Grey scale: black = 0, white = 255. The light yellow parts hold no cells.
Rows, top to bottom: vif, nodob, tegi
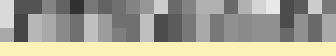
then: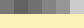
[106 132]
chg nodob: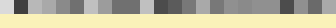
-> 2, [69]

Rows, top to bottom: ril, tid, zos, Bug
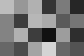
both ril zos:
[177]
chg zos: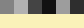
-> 3, [61]
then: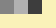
[ 17 157]
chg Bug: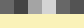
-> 2, [76]
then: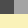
[212 103]
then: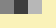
[170  90]
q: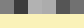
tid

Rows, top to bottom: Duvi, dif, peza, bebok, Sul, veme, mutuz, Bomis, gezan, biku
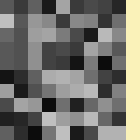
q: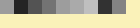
mutuz
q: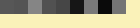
Sul

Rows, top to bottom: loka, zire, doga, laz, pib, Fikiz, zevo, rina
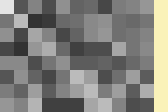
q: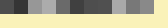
laz
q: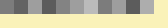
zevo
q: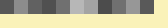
Fikiz

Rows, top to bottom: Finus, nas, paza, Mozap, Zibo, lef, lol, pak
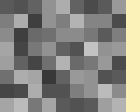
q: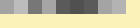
pak
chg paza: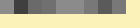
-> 9, [126]

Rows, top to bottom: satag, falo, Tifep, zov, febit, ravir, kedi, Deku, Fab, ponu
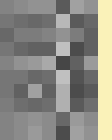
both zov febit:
[97]
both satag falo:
[90]
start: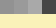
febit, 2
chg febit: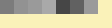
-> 1, [131]
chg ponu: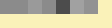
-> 1, [131]
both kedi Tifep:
[97]

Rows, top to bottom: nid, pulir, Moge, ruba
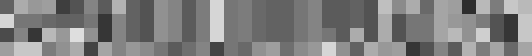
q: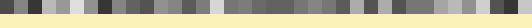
Moge
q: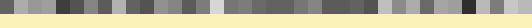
nid
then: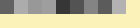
[124 165]

